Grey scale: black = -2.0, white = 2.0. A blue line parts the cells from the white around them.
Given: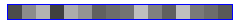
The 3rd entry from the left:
0.8
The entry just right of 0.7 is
0.3
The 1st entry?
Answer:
-0.8
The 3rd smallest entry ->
-0.6
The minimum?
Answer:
-1.0

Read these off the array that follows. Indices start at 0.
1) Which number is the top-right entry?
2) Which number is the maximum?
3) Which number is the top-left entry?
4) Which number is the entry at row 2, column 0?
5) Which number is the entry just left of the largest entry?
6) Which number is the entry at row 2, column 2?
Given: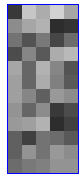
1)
0.6
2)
1.3
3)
-1.1
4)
-0.2
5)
0.7
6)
-0.1

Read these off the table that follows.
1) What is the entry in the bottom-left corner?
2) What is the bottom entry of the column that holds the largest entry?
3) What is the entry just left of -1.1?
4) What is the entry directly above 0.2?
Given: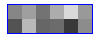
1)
-0.7
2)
-1.1
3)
-0.3
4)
0.4

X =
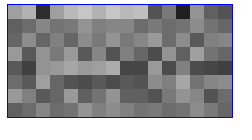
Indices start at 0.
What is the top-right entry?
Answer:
-0.7
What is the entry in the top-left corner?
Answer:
0.5
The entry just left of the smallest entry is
-0.1
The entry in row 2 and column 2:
-0.4
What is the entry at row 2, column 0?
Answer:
-0.4
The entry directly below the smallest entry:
-0.2
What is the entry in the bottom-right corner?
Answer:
-0.4
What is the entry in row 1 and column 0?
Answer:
-0.5
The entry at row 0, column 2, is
-1.3
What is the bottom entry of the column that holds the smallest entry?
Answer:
-0.2
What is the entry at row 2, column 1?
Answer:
0.2
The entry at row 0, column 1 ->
0.8
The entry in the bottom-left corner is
-0.5
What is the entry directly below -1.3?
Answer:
0.1

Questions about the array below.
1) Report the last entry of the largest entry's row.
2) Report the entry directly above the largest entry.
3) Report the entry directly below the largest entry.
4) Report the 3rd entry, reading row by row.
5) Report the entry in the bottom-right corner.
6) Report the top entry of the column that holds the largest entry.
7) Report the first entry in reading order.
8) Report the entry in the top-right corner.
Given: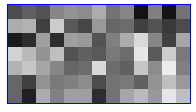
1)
0.0
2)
1.2
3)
1.0
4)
-0.7
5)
1.0
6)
-1.7
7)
-0.8
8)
-0.2

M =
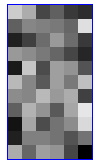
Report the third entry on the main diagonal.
-0.3
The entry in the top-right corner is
-1.3
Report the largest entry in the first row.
1.2
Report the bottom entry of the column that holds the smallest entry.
-2.0
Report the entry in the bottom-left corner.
0.7
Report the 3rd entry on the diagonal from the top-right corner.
0.4
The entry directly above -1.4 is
-1.1
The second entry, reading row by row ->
0.7
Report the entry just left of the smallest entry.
-0.9
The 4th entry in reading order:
-0.5
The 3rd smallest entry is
-1.6
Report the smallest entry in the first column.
-1.7
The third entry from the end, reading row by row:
0.3

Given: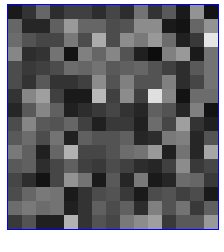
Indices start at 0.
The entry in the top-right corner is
-1.7
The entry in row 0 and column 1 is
-1.2
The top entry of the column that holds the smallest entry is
-1.2
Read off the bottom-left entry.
-1.1
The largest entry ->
1.6
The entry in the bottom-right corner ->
0.4
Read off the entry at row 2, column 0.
-0.3
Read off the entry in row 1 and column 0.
-0.4
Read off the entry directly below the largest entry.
-0.2
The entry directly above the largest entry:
0.3
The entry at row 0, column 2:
-0.4
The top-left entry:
-1.6
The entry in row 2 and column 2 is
-0.9
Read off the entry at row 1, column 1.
-1.4
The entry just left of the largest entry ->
-1.1
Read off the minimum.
-1.8
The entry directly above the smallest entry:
0.4

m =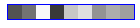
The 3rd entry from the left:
1.9
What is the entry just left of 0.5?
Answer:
0.7
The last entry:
0.5

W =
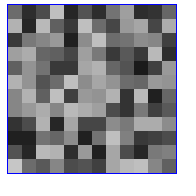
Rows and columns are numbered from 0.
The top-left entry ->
-0.3
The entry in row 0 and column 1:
-1.3
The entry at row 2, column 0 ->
-1.1
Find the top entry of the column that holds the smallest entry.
-1.3
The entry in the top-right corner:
-0.4
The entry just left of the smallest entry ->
-0.7
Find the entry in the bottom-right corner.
-0.5
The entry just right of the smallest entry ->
-1.0
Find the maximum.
1.1
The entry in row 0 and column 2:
-0.8
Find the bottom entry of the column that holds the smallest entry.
1.0
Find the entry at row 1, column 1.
-1.4
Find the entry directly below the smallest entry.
-0.4
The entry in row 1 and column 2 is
0.9
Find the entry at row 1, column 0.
0.8

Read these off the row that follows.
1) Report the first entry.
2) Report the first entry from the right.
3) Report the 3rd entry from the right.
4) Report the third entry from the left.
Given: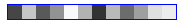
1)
-0.9
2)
1.7
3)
0.5
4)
-0.6

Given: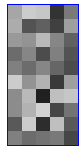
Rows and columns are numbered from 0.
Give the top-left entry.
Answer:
0.6
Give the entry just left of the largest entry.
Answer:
0.8
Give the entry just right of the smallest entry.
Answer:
1.0
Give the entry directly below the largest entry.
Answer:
-1.3
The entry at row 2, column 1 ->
0.3
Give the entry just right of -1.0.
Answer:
0.5
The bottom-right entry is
-0.9
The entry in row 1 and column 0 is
0.7
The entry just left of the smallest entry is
0.9
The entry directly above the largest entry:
-1.5
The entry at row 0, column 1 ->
1.2
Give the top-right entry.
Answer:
-0.1
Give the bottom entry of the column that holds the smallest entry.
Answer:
-0.2
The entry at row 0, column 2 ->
1.1
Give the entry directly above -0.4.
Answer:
0.0
